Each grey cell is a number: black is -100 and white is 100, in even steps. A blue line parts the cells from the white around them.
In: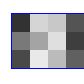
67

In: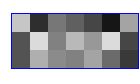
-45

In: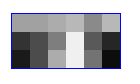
44

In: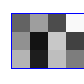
24

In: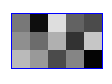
74

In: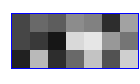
1

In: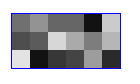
-20

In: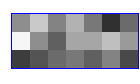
-6
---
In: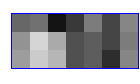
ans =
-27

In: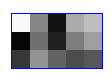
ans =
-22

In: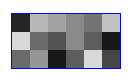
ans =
-27

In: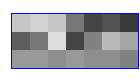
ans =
11

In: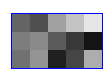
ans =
-75

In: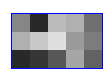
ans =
-31

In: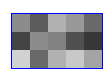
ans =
39
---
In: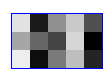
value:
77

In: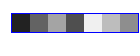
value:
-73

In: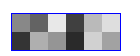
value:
7

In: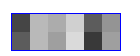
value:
-46

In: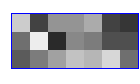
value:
60

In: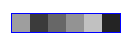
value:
24
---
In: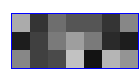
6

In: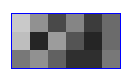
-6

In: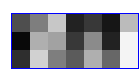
-64

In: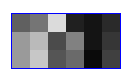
21

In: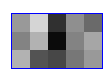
40

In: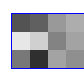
-6

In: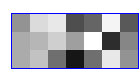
34

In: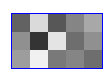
23
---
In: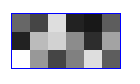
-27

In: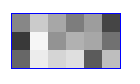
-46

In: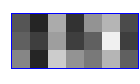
-41

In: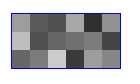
14

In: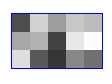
47

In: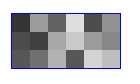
14

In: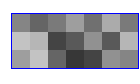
-4

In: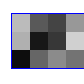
19
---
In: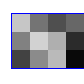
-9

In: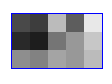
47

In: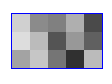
0

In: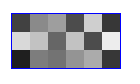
-40

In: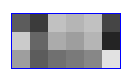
42

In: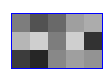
-18

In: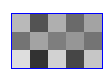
37
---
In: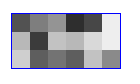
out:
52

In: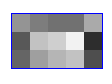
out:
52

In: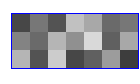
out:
22

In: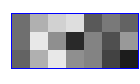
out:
-48

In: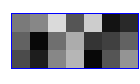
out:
-33

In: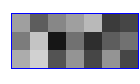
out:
16
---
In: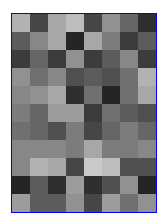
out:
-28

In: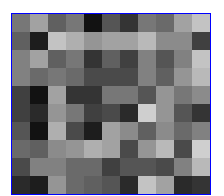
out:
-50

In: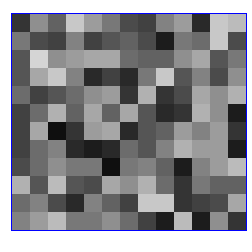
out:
-41

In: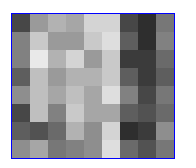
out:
1

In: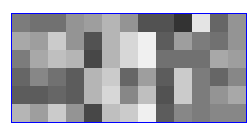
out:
16
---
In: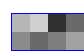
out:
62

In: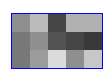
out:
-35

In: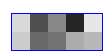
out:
7

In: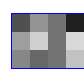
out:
62

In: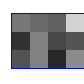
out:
2

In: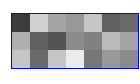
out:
1

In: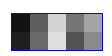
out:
66
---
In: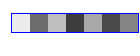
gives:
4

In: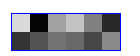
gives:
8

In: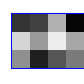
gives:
-4

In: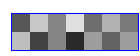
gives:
23

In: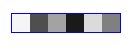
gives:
0

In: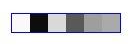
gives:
33

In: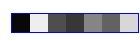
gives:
69
